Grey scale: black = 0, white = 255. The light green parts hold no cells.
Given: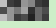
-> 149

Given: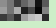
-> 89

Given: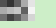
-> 66

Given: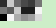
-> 245

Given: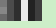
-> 76

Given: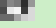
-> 106
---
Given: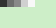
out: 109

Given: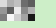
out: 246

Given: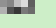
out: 82

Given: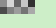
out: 129

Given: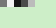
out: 243

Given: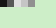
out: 88

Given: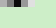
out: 124

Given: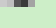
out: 191
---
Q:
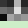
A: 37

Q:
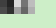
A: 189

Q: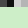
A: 181

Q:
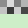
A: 180

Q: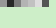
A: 84

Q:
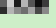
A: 59
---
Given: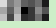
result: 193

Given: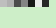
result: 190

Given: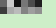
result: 60

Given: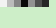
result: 242

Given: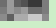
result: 139

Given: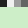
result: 32

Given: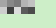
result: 205

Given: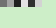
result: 113

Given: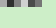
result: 171
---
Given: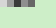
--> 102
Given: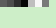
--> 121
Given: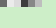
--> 190
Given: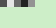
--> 147
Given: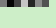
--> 82
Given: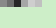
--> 192
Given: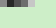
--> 198
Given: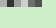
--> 81
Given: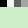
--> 165
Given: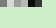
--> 55
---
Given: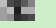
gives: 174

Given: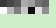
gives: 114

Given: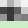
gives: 96

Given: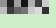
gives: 61

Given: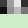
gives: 231

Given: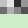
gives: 44

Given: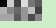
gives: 191
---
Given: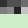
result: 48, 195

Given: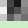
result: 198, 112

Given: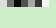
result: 222, 247

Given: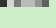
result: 49, 95

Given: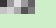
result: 54, 125

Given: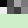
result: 4, 137
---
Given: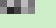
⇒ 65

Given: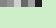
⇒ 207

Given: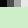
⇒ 167

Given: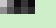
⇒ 41

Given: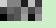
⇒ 87

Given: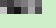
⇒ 20

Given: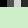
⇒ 212

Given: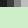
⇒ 133

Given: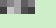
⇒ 166
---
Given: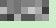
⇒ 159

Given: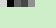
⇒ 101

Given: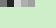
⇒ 214

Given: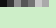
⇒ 86

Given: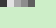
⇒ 169

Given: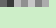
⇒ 144
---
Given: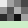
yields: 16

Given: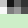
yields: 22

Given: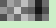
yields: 20

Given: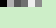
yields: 2

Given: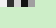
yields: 18

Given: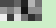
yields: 20
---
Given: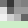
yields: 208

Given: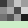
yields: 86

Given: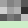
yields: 119

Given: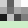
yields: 192

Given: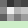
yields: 168

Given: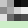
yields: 107
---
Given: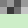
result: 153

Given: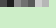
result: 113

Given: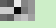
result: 133

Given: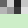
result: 197

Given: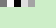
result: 222

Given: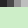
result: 190

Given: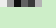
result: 98

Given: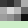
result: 173

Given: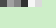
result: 49

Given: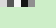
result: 21
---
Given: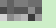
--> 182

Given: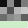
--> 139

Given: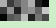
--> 32

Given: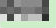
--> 192

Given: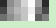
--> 251

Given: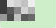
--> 194
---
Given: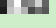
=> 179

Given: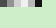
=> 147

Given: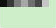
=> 57

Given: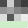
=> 206

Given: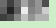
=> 63

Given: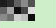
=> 43

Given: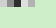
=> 141

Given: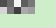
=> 106

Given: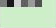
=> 24

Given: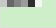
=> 103
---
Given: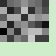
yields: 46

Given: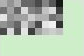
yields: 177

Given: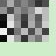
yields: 102

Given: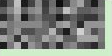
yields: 42

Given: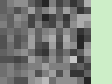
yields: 97

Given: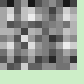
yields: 82

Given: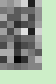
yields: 161
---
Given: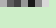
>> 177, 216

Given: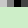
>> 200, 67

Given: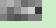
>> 165, 125

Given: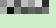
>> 143, 116

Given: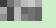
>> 62, 101

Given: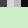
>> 68, 15

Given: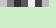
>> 197, 185
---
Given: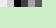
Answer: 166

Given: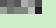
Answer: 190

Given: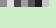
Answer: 29

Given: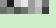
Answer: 186

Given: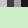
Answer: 161

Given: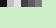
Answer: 94

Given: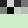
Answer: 201

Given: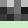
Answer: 87

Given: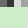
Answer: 219

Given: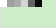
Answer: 100
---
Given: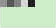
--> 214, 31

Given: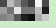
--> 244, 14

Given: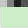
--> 198, 33

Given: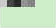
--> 201, 43

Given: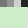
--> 207, 37

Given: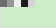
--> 239, 28

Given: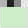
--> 231, 35

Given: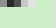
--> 227, 42

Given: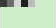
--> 215, 30
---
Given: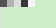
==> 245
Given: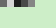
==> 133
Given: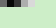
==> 217
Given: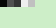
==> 192
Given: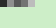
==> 188
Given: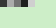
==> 207
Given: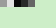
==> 101
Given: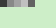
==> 98
